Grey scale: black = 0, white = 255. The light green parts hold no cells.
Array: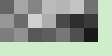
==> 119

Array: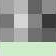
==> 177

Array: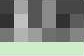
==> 111

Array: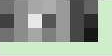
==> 153

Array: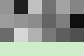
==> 120

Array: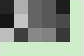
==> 136

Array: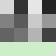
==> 114

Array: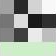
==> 62

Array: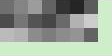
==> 140
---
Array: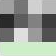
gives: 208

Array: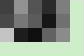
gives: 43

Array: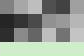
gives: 66

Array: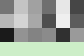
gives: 231

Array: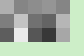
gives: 149

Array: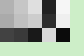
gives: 33

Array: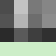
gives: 121

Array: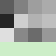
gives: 158
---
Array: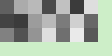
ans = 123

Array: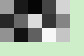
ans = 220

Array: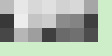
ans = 139

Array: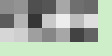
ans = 237

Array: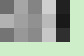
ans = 145

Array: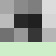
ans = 40

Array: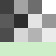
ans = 44

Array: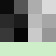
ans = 28

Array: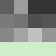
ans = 116
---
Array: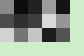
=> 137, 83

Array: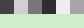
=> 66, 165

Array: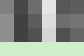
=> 128, 101

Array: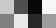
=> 202, 156

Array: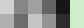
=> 209, 44

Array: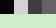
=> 5, 99
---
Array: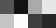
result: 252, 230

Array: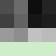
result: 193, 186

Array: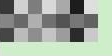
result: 222, 216

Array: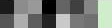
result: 201, 174

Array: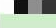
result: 253, 142

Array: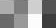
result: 252, 207

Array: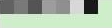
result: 216, 157

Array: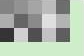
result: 223, 208
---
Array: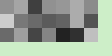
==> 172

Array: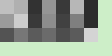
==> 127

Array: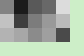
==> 153

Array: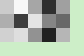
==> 133

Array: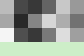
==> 173

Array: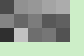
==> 88
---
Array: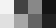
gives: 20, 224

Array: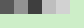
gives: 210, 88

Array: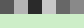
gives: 137, 88

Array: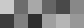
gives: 136, 61

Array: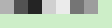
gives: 157, 178

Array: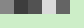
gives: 100, 134

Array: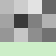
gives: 101, 150

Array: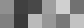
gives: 113, 128

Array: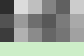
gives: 204, 60
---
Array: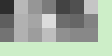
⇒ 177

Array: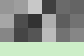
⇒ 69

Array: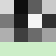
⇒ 63

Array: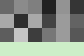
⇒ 197

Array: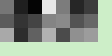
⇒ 45

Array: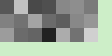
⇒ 107

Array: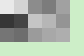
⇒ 109

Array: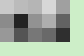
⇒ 84

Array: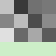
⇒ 105

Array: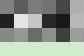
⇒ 151
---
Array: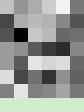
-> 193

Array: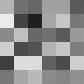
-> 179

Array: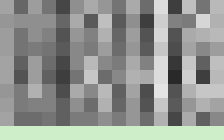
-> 163

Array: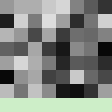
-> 152

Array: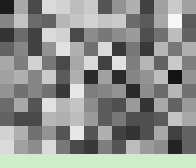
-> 28
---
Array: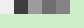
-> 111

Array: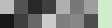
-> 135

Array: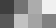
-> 164

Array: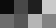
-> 181

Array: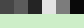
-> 124

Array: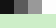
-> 153
